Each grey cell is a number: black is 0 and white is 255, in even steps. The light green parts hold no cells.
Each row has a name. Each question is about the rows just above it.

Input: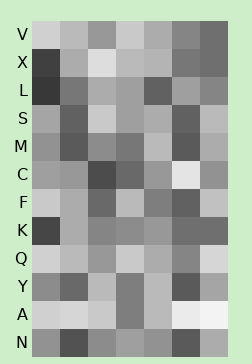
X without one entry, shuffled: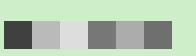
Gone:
[180]
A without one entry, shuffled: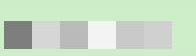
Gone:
[235]
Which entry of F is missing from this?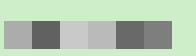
[193]
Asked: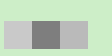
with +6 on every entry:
[207 132 192]

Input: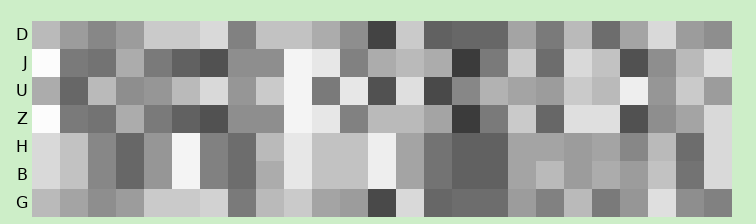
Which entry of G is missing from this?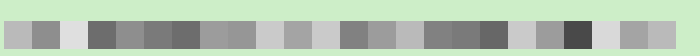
[210]
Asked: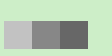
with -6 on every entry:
[188 129  97]
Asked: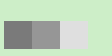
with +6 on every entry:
[128 156 229]
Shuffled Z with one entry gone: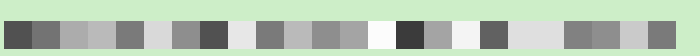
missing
[103]
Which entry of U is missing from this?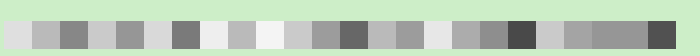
[178]

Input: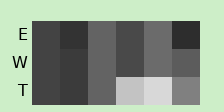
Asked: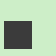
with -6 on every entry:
[53]
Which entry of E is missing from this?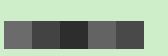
[51]

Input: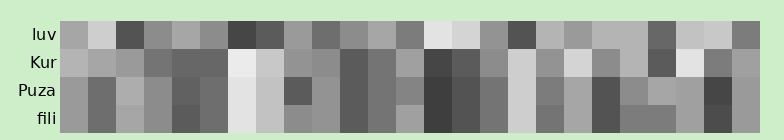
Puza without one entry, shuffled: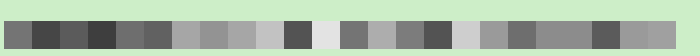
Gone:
[132]
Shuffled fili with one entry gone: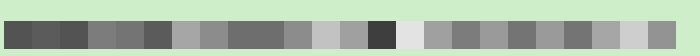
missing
[76]
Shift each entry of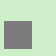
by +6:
[130]
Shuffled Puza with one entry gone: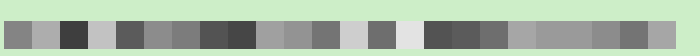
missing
[97]
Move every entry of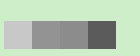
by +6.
[206 153 146  97]
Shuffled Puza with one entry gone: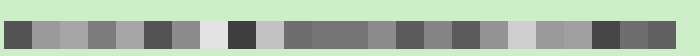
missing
[173]

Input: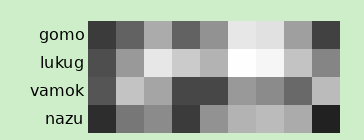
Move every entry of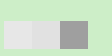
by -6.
[225 219 153]
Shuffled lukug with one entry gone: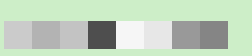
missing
[254]
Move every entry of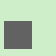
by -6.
[92]
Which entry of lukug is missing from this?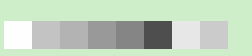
[246]
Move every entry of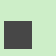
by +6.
[77]
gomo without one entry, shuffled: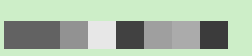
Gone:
[225]
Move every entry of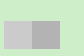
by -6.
[197 173]

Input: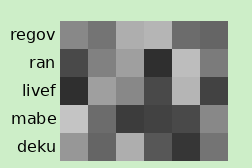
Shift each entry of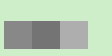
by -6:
[130 110 168]
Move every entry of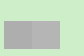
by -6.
[168 175]
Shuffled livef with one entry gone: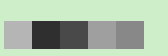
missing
[66]
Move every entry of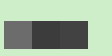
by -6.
[102  54  60]
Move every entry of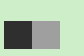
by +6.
[ 53 165]
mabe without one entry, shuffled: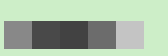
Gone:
[60]

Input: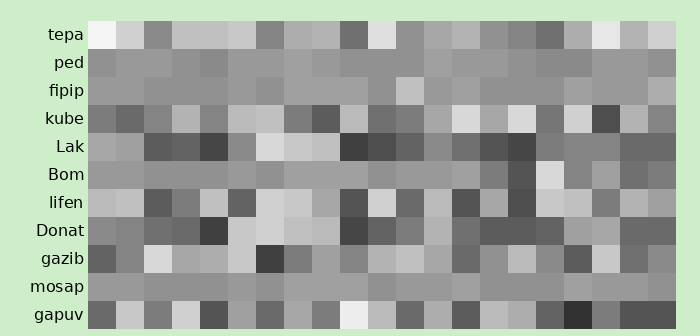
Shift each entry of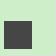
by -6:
[64]
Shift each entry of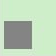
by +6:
[138]
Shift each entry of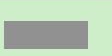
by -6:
[139 139 139]
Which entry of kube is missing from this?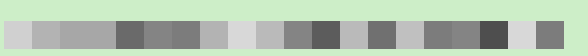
[118]

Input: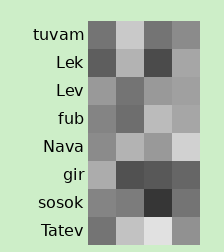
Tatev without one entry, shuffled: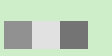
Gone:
[194]
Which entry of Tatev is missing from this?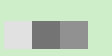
[194]
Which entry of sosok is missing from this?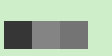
[124]

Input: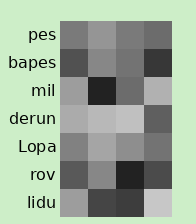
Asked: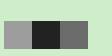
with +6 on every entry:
[163  40 114]
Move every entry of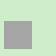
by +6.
[171]
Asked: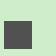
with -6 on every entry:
[75]

